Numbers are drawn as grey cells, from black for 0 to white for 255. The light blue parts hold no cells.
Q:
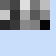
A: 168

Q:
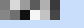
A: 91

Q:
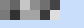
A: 142

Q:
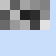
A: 32

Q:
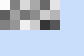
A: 140

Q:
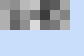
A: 60

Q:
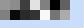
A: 128
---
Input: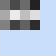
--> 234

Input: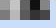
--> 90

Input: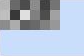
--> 128

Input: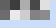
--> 205

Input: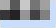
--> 149

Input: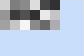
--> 49

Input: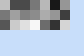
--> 172
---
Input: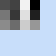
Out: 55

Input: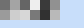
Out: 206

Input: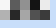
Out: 40

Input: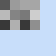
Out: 132

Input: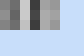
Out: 101

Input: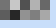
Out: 39

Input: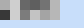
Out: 207

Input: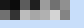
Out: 51

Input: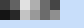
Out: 40

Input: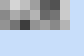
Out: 171
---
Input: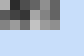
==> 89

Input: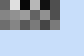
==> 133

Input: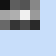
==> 165

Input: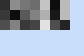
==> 57

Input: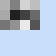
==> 168

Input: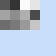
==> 163

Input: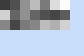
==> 209

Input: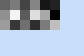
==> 144

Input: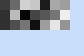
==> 48

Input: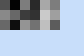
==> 137
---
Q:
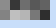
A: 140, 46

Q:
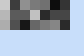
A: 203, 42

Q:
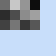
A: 108, 87

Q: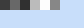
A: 60, 135

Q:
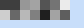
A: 62, 94

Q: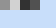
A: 146, 81

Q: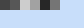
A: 68, 117
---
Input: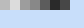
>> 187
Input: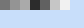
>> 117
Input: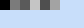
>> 0
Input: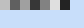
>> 191
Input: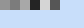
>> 148
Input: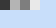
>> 55
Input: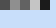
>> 78
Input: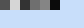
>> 81
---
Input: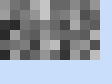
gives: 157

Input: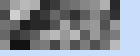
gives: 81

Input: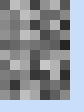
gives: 64

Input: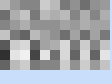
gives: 204

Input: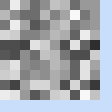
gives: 87

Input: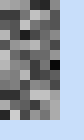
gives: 149
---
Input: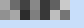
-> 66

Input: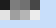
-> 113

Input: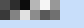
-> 12

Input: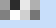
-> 232

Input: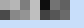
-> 126

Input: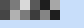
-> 217

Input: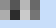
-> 183

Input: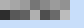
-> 155

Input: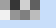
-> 208
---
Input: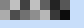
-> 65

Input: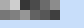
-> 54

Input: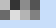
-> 140

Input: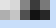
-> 133

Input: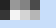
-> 131

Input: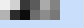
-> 55

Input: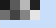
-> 184
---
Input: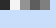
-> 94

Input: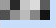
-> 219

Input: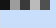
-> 187

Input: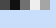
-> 238

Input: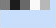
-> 249

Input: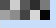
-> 45

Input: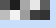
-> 231
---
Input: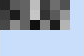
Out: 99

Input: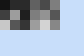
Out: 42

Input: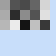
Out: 74

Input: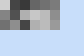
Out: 57

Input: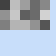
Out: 158

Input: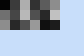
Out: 174

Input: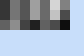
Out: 85
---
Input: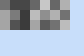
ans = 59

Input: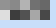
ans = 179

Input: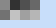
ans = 80

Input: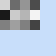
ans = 181

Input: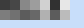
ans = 136

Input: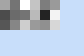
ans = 116

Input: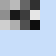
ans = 60

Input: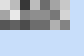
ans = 131

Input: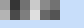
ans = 114
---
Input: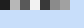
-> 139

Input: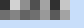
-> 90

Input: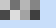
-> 163

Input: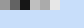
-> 171

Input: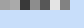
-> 228

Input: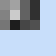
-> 70

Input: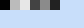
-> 139
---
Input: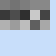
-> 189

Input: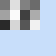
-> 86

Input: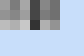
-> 200

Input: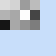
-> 147

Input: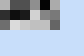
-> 201

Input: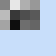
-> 110

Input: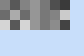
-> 213

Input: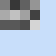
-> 77

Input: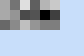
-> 191

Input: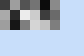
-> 126
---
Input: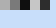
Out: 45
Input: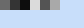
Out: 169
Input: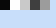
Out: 156
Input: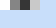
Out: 201
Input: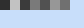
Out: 112
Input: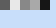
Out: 22
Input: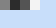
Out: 243
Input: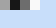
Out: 249
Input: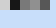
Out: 87
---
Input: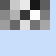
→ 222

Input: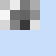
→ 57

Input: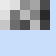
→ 75

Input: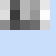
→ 99

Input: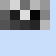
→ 49

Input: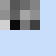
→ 119
